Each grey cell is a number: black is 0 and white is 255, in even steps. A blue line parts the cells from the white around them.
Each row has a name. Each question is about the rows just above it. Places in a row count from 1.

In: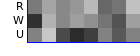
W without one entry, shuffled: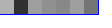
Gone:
[83]
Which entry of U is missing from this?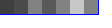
[43]
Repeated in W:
[159]
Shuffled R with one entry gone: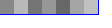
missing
[122]
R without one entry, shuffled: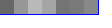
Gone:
[193]
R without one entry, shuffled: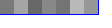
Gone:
[193]

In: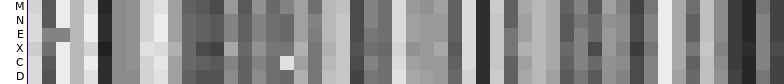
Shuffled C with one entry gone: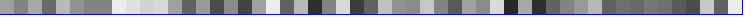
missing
[230]
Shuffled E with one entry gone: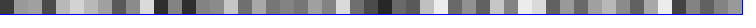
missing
[125]
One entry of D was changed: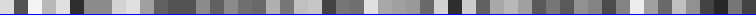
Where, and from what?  3, [236]

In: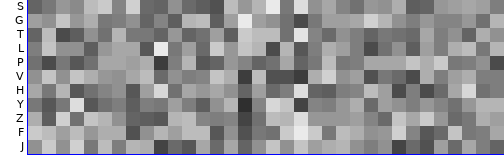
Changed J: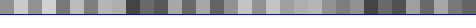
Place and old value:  33, [126]
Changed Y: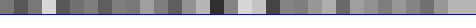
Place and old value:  4, [221]
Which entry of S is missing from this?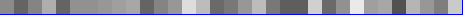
[113]
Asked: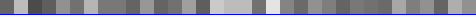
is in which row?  T
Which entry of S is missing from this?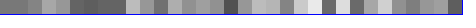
[138]

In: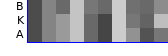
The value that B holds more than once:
[105]
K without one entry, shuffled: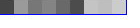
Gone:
[99]
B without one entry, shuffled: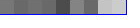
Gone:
[140]
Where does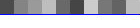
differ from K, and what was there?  4, [196]
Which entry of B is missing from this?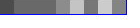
[112]

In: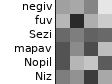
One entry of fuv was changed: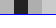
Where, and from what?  2, [42]
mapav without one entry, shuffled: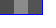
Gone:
[190]

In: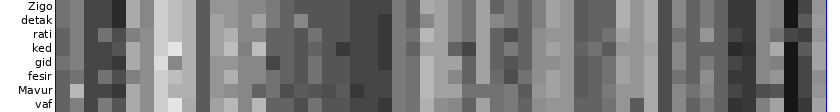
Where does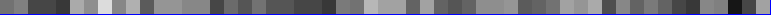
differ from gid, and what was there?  17, [99]
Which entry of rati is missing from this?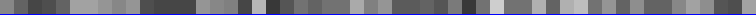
[62]
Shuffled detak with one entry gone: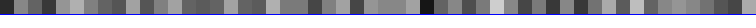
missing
[155]
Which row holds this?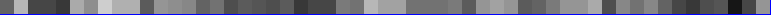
Mavur
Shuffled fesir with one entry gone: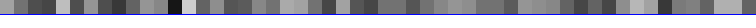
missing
[107]
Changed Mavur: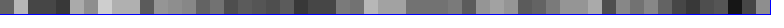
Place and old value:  55, [149]
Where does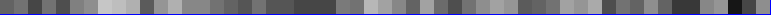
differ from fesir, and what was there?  8, [206]

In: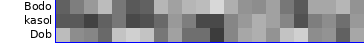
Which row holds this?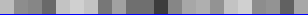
Dob
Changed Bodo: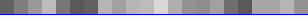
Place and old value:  17, [119]
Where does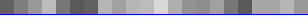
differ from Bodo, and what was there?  22, [147]

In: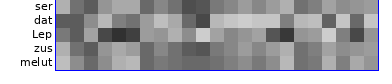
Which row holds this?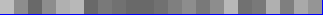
melut
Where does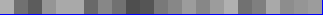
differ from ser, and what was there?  20, [162]

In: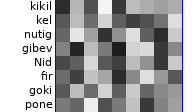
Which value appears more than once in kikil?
[173]
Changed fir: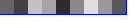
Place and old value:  1, [108]
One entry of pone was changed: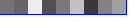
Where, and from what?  1, [122]
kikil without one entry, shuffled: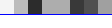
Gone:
[181]

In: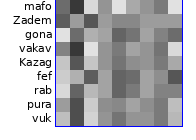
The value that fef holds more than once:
[163]
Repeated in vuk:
[148]

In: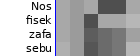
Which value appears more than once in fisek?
[168]
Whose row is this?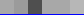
fisek
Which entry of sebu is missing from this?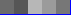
[175]
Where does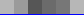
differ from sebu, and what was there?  1, [175]
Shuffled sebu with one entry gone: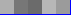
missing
[86]
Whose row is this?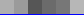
sebu

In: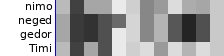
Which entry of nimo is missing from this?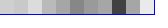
[172]
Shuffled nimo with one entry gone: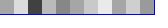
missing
[172]
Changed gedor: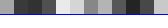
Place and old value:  11, [80]
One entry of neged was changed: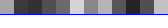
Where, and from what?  12, [201]
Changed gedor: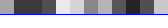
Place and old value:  3, [50]
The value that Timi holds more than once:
[220]

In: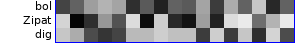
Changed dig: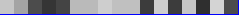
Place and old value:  2, [172]
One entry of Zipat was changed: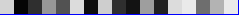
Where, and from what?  9, [40]
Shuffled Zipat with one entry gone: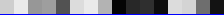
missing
[33]
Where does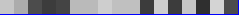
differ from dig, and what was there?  4, [53]
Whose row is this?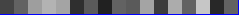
bol

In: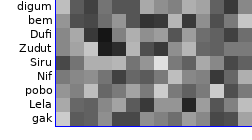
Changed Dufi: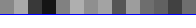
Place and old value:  8, [157]
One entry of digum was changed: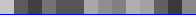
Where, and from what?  1, [190]
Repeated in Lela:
[149]
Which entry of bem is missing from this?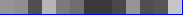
[51]
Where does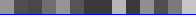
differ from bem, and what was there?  7, [51]

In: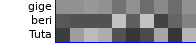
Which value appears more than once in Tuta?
[54]
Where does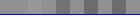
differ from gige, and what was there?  8, [137]
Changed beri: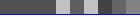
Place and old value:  1, [88]
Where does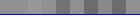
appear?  gige
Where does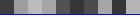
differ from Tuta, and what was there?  4, [173]

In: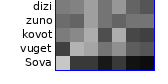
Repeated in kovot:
[173]
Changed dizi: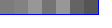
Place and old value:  3, [159]
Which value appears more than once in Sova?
[57]
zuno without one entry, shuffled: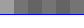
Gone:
[108]

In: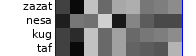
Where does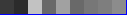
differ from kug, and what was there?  1, [65]
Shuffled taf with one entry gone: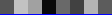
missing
[99]
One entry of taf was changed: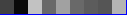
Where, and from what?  6, [99]
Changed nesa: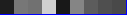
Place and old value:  8, [73]
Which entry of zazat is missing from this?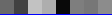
[168]

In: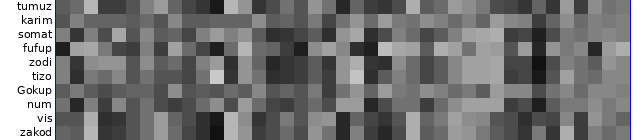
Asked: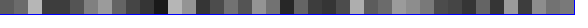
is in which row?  tumuz
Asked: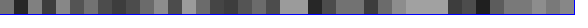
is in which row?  num
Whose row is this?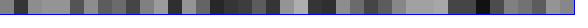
zodi
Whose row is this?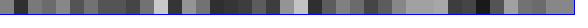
tizo
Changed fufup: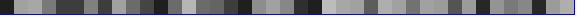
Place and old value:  5, [69]
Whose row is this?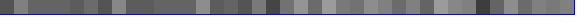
karim

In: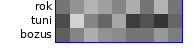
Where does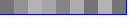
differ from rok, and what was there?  4, [159]
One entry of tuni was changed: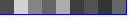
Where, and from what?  5, [166]
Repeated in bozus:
[117]
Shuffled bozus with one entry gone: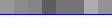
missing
[125]

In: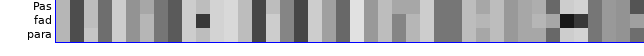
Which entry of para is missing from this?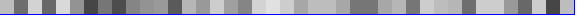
[197]
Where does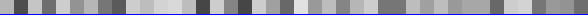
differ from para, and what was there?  31, [167]
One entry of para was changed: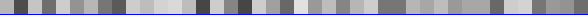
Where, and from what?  30, [189]
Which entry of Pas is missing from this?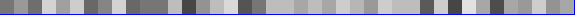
[174]
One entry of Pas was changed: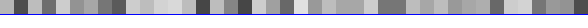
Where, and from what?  42, [84]

